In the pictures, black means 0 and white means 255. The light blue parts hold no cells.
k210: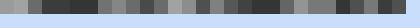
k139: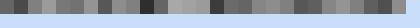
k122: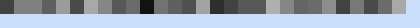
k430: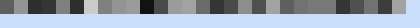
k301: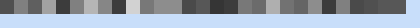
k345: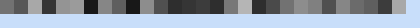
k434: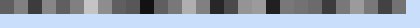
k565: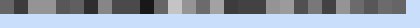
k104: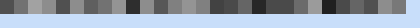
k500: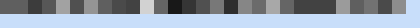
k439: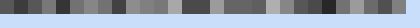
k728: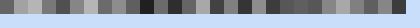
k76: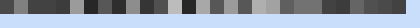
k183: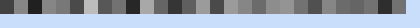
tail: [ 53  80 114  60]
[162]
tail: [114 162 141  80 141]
[ 95 114 148  46 141  87 128 148 128  66  74 101  39  74  74 107 155  32
  74 101  80 141 120]
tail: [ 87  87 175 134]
[101 107 141  66 120  74 107 168]

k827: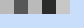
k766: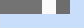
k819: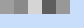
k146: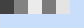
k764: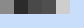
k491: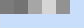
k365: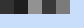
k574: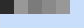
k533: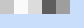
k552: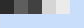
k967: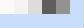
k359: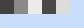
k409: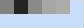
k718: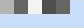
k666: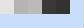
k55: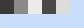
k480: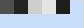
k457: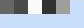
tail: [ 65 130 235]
[123 228]
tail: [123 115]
[166 213 146]
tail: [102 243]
[ 79 102]
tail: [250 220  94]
[158]
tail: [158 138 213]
[ 94 152]

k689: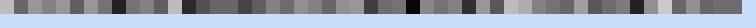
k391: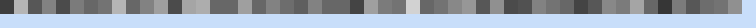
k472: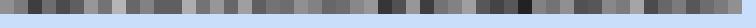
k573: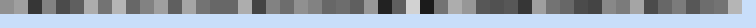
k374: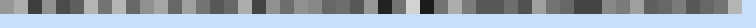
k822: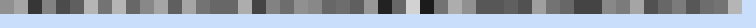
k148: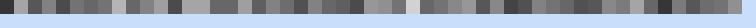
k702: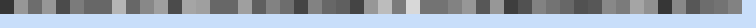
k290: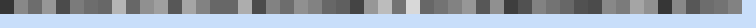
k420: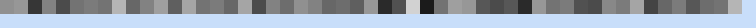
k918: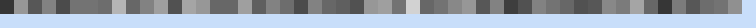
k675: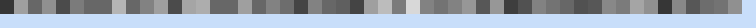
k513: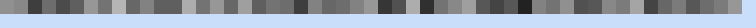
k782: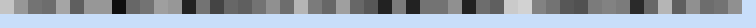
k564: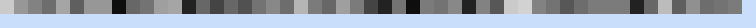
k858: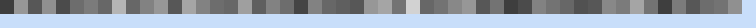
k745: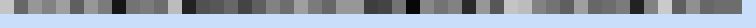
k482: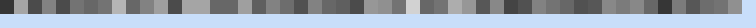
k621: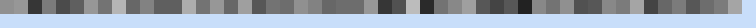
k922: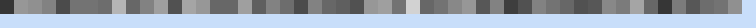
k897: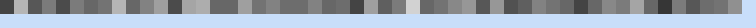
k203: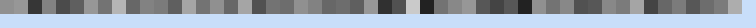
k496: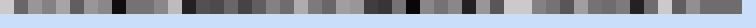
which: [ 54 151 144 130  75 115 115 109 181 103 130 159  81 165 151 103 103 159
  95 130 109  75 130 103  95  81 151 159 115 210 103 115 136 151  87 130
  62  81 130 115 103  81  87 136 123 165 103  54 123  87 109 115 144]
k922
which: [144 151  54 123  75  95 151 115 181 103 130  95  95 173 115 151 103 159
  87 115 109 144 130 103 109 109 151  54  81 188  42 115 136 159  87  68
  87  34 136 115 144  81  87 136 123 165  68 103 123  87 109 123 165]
k621
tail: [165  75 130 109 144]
[130 103 109  95 151  42  81 210  27 115 159 151  87  75  87  42 151 115
 123  81  75 136 123 165  68 103 123  87 109 115 181]

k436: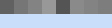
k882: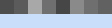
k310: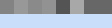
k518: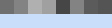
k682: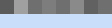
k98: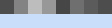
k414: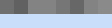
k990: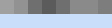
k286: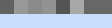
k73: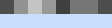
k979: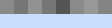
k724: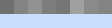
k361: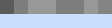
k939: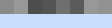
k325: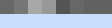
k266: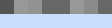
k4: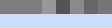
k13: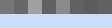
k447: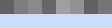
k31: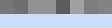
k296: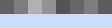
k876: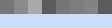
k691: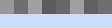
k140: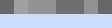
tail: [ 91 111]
[138 138 125]
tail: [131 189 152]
[ 70 111  91  77]
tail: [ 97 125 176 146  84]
[103 125  91]

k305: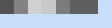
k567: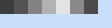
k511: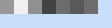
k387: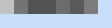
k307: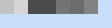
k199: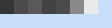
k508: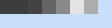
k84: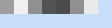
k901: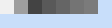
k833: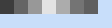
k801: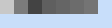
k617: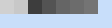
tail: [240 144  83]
[ 75 144 234]
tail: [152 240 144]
[ 67 108  89 108]

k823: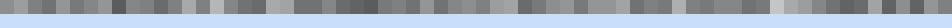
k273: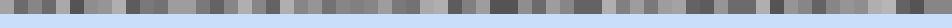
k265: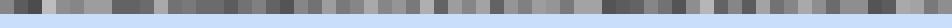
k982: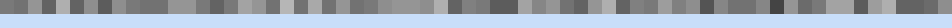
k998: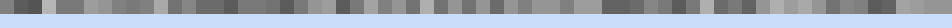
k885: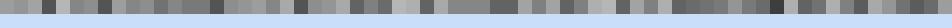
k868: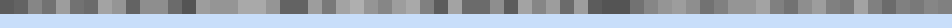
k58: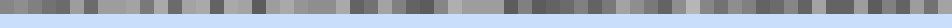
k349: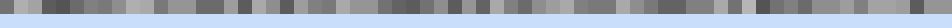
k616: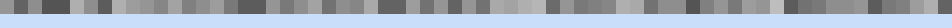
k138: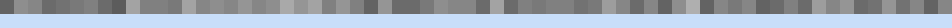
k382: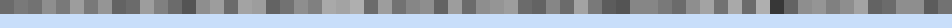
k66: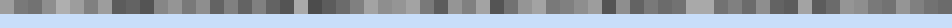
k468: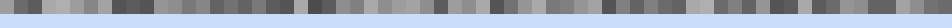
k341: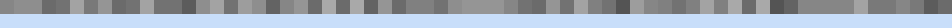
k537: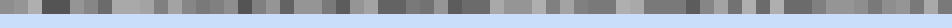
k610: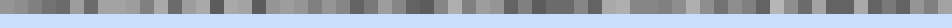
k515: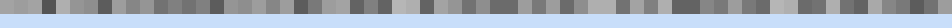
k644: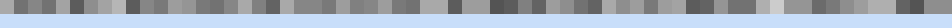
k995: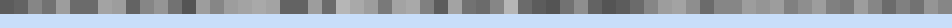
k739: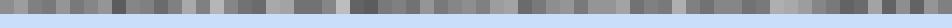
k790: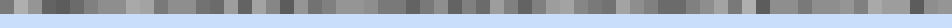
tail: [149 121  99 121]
[163 149 114 182 114 169 114 149 114 121 142 149 149 142 175  99 128 121
  92  92 163 134 149 114  99 149 175  99 128 121 157 128 142  84 134 114
 114 134  68 149 107 121 163 163  92 157 175  99  99 107 142]
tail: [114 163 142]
[128 107 107 128 142 163 121 175  92 142 142 121 142 142 149 128 169 157
 157  92 142 149]
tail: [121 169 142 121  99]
[ 99 128 128 169 114 182  84 114 128 107 142 142 157 128 163 163 157  92
 149 149]
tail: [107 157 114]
[134 142  99 157 107 142 149 157 107  99 134 107 163 121  92  84 134 134
 121 107 142 163 114 169 107 175  55  99 142 149 128 142 163  99 107 142
 142  92 114]
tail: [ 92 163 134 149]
[114  99 149 175  99 128 121 157 128 142  84 134 114 114 134  68 149 107
 121 163 163  92 157 175  99  99 107 142]

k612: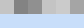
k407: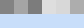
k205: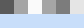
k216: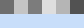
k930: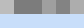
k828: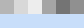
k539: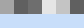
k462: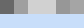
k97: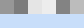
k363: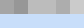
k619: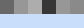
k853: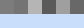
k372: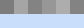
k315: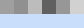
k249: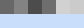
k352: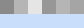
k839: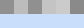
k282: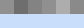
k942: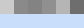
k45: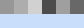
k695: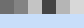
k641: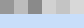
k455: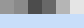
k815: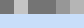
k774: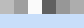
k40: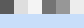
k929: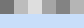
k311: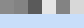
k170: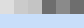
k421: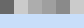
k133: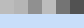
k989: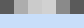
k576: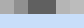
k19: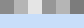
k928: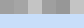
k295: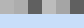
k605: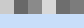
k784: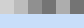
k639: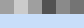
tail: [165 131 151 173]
[131]
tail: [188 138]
[209 196 216]

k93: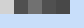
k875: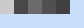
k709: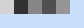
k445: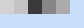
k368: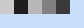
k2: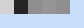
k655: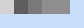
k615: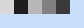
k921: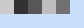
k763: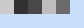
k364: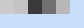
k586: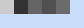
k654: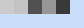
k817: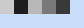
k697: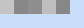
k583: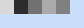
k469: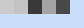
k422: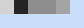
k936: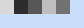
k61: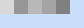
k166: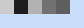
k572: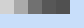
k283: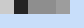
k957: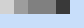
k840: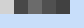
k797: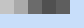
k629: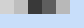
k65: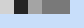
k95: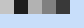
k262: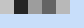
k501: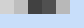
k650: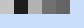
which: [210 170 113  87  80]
k572
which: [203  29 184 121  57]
k817
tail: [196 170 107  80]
[94]

